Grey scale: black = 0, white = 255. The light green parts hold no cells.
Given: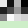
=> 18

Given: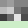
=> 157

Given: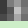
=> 124

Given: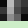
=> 186

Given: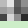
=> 228

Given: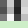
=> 204
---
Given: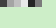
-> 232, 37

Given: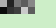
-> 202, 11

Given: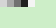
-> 244, 31

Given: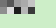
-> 222, 28

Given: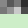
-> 201, 45

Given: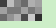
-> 202, 47
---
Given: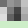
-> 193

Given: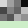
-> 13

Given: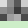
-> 205

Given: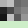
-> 117

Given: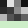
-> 18

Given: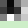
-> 174
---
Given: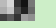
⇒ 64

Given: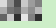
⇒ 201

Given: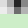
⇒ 135

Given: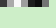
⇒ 248

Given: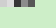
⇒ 207

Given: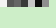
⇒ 102
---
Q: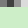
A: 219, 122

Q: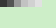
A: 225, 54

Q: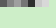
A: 216, 91

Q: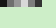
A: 51, 21

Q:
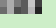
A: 64, 107

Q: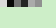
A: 144, 217

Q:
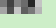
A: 196, 165

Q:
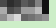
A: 17, 143

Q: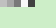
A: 65, 192
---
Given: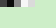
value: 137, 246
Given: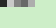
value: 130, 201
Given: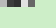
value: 48, 225
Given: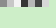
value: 53, 243
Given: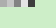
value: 131, 228
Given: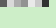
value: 146, 233
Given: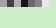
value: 21, 233
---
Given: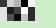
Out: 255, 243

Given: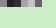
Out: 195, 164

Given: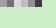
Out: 218, 190

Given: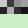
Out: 200, 173

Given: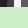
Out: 244, 92

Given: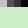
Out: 194, 83

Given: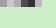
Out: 201, 186

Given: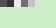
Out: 235, 196

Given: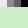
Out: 235, 139
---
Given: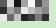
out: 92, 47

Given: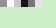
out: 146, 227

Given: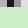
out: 180, 224

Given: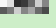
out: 248, 74

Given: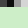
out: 67, 213

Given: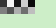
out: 52, 190
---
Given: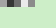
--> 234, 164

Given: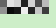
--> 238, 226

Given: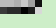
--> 216, 201

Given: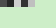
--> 207, 191

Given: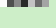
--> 251, 195

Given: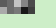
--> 195, 170
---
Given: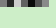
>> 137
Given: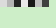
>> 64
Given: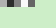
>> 101
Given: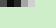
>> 208
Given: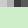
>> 89
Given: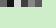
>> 90
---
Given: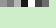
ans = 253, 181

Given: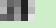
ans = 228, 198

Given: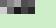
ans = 206, 165

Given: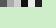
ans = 235, 207

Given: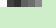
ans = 250, 139

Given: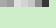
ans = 223, 211

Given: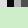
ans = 223, 181

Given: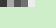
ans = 237, 168
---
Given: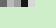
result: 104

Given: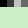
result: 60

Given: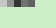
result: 98

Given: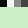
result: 68

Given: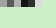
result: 48

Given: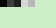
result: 32

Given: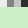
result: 131

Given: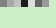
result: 100

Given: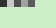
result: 78

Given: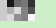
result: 49
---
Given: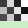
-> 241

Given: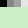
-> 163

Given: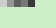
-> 149

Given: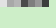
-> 181

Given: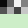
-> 198

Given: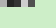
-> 177
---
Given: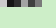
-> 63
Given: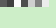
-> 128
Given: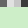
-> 198
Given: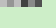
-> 137
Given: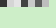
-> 91
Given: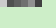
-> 144
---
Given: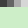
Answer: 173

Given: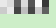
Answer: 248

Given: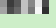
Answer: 231

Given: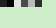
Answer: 186

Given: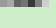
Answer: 127

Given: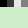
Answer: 231
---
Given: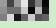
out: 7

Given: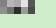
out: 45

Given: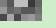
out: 87

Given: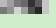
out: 78

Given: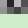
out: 98

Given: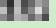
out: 137

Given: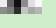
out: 196
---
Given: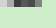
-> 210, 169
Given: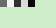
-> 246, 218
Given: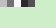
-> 250, 191
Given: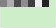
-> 237, 174
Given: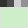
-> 208, 146
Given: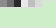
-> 232, 218
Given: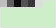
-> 221, 191
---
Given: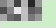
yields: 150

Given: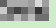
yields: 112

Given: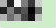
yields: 192

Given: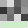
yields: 66

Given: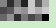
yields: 5

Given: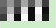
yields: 28

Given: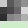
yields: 174
